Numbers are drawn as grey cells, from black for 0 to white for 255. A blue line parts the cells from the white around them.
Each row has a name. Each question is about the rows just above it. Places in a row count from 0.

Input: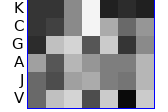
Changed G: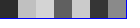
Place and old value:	3, [86]
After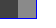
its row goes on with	[244 171 105 150]
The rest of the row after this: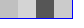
[ 53 138]
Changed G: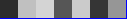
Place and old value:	6, [138]
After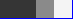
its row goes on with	[32 44 32]

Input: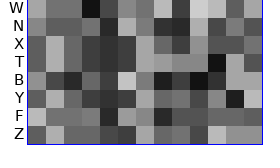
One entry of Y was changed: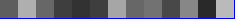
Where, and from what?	11, [30]
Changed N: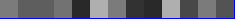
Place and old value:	0, [135]
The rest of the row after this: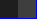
[ 18  50 166 166]
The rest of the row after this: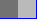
[ 62 205 186  94 166]

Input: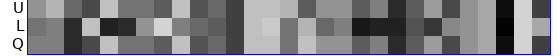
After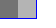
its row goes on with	[104 127  24  33  33  83  55 136 147 168   2 211 168]
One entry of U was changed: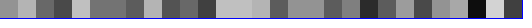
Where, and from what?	8, [192]
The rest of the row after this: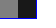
[ 33  33  83  55 136 147 168   2 211 168]
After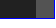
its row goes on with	[ 55 136 147 168   2 211 168]
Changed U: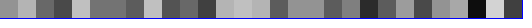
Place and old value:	12, [192]
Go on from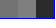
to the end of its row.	[192  33  43 147 211 127 104  92  64 192 202 115 180 104 127  24  33  33
  83  55 136 147 168   2 211 168]

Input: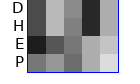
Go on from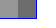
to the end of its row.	[173 220]
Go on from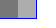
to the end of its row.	[196]
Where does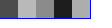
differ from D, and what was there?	3, [40]
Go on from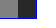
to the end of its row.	[173]
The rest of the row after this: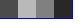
[173]

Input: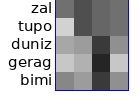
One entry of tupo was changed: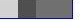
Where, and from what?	2, [102]
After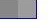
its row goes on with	[ 58 144]
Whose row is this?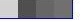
tupo
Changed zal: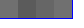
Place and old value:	1, [79]

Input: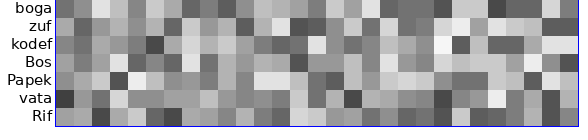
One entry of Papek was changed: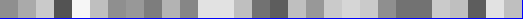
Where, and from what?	4, [237]
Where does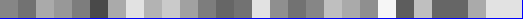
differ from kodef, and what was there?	7, [214]
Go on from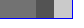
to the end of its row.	[202  73 102 102 214 125]
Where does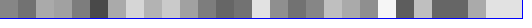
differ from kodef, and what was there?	3, [152]
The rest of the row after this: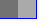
[152 125  73 170 214 179 202 161 125 102 114 226 143 114 134 191 170 143
 246  93 191 102 102 170 226 226]
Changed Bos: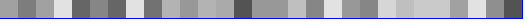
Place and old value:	26, [237]

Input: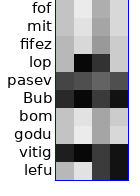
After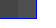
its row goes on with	[99 79]
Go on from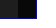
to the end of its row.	[59 18]
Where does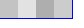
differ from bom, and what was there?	2, [165]
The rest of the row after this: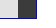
[18]
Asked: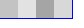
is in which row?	mit

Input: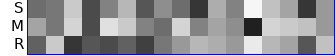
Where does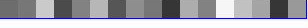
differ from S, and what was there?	8, [109]
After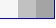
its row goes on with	[ 54 153]
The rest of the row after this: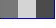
[224 202 130 109 212 130 164 142  32 212 202 193 153]
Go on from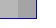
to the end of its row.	[ 86 193]
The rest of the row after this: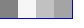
[ 54 153]

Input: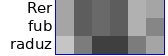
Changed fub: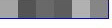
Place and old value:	1, [93]
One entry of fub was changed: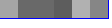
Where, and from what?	1, [93]
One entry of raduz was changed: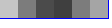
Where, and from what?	2, [63]
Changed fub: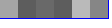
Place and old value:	4, [177]
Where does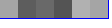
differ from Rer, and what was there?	3, [93]
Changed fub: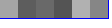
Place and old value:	3, [93]
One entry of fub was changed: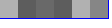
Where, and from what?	0, [165]

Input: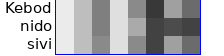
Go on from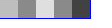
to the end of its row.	[160 107]
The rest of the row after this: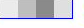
[138  66 160 107]
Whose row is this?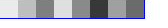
Kebod

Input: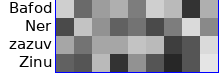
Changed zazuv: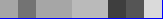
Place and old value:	4, [195]
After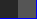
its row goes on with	[229]
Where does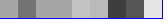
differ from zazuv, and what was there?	8, [218]
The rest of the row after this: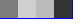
[175]

